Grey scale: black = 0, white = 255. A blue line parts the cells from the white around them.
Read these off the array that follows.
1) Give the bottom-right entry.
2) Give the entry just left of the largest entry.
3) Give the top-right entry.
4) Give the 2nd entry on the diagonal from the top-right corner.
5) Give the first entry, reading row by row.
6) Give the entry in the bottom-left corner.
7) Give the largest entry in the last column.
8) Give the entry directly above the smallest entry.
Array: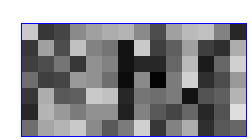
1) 103
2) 83
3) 39
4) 47
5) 201
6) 110
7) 222
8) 39

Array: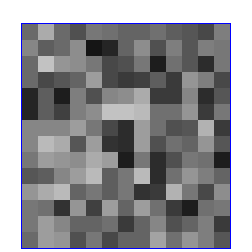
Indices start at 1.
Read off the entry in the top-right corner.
126
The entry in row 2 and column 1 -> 134
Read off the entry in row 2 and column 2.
94
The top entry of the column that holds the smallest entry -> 119
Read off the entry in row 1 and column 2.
171
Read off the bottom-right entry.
86
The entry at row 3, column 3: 149
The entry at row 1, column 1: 106
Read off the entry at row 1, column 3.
106
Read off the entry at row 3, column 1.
106
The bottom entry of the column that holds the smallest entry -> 119
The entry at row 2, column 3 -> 106

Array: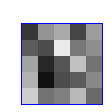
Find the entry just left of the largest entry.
76
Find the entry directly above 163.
92
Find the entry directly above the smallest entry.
39
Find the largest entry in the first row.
170
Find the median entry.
120
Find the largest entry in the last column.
156
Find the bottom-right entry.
106

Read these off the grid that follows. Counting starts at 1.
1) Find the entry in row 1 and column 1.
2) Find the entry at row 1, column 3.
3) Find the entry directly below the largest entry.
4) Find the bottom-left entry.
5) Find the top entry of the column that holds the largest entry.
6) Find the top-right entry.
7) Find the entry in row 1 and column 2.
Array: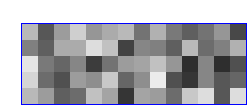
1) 185
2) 156
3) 156
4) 185
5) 177
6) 72
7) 87

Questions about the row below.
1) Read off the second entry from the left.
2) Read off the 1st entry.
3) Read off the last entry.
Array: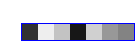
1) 238
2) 49
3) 131

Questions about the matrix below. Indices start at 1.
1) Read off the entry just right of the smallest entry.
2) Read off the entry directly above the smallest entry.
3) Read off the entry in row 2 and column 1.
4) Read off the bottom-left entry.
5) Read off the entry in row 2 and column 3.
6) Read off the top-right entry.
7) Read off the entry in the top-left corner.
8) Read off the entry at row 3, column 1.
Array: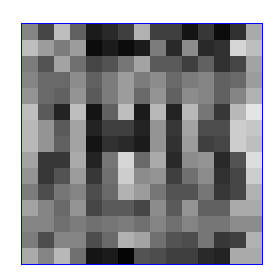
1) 83
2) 177
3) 190
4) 170
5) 124
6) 170
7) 132
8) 124

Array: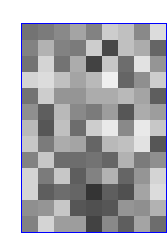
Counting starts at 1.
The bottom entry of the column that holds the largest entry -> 137
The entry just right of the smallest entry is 94
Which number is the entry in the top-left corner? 115
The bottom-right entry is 109
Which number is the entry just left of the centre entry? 109
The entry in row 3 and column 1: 115
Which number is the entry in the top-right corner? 220
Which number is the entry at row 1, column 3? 137
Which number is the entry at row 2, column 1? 130
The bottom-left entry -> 130
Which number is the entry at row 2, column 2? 178
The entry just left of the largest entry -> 185
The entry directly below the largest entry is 172
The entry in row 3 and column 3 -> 115
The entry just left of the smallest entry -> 101
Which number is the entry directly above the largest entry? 199
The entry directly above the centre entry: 123
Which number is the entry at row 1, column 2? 123
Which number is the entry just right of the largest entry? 101
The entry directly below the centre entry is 101
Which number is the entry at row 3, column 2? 212
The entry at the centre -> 205

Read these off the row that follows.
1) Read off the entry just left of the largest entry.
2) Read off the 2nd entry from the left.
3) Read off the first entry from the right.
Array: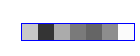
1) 141
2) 52
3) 251

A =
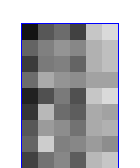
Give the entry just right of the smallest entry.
87
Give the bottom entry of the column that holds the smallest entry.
65
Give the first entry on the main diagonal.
20
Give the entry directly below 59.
108
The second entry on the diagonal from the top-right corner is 177
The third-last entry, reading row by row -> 93
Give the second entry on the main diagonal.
128
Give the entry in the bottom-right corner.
198
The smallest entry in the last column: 141
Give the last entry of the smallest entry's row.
218
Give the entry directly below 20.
100
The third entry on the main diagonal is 128
